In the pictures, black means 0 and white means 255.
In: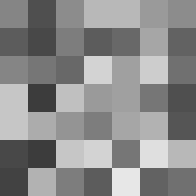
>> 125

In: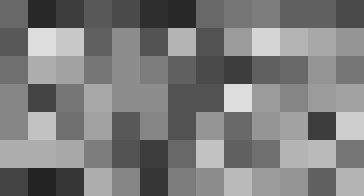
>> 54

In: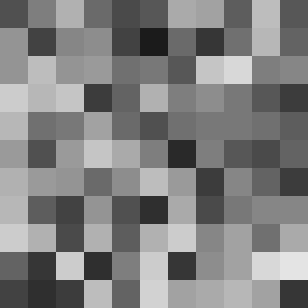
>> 60

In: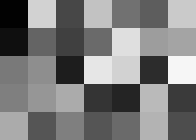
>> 127

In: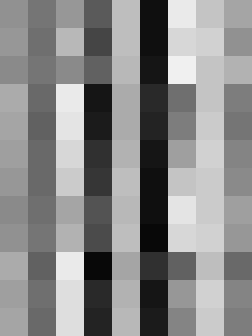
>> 222

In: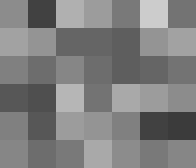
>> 121
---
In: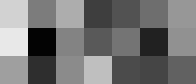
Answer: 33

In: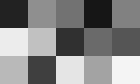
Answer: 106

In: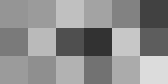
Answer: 199

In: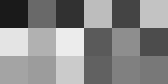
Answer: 142

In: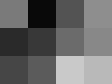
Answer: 107

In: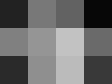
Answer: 194

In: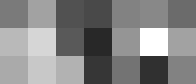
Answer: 255

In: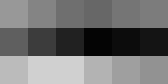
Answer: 12

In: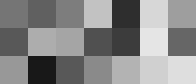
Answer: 229

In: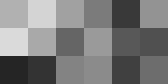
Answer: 88
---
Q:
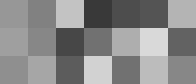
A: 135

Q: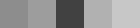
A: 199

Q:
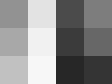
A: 52

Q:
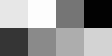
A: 211

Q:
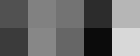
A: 216

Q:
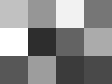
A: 73

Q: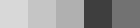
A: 114
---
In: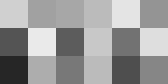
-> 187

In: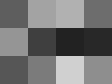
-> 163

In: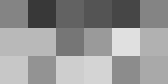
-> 84

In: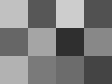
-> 87

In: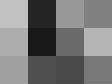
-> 37

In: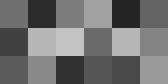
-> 161

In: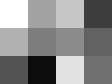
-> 162

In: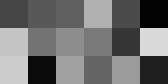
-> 176

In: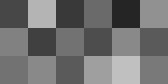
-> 106

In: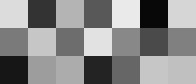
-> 234
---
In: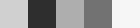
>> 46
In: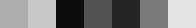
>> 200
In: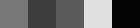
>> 61
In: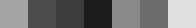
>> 76
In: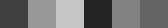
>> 151
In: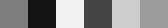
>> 20
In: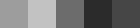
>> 194
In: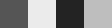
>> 235
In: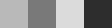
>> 121
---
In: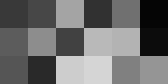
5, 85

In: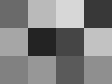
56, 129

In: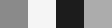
172, 138

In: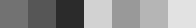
226, 114

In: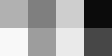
11, 248

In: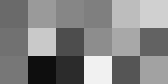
208, 119

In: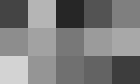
127, 211

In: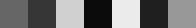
152, 102

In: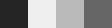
102, 37

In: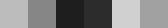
161, 188
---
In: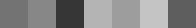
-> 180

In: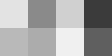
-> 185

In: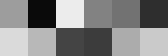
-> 68

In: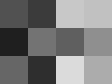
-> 102

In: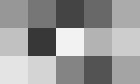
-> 212

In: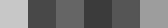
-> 101
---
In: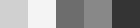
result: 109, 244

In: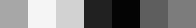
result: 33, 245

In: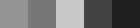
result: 199, 199

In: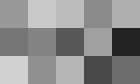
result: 87, 208

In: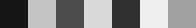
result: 218, 238

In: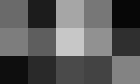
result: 199, 199

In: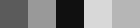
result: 16, 216

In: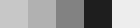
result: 130, 237
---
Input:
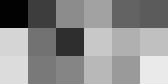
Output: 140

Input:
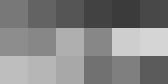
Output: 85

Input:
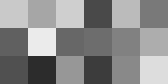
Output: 207

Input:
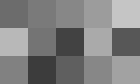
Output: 135

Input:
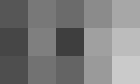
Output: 107

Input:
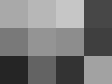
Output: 198
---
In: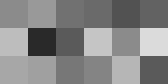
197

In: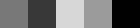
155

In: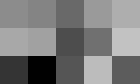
188

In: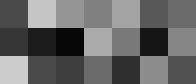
197

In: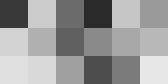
224

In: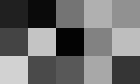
196
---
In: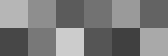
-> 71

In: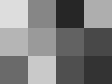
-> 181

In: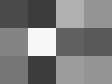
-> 132

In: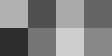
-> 45

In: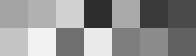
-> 197

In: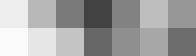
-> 251

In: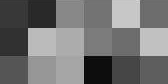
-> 48
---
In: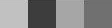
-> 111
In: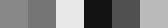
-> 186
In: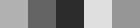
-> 150
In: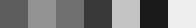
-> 238
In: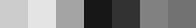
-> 114
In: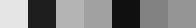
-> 149
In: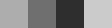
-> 203
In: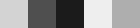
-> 174
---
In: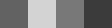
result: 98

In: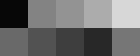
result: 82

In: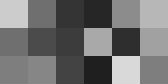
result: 67

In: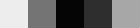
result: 116

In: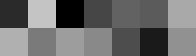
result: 137

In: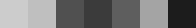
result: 59

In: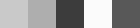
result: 174

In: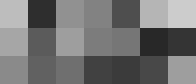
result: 65
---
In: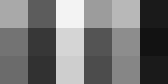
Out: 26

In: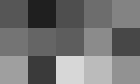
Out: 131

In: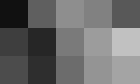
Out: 88

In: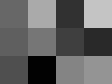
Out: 196

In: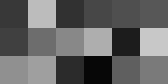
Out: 87

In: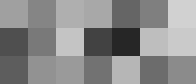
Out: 209

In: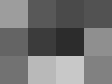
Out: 82

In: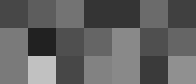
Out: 64

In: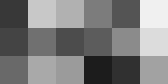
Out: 240
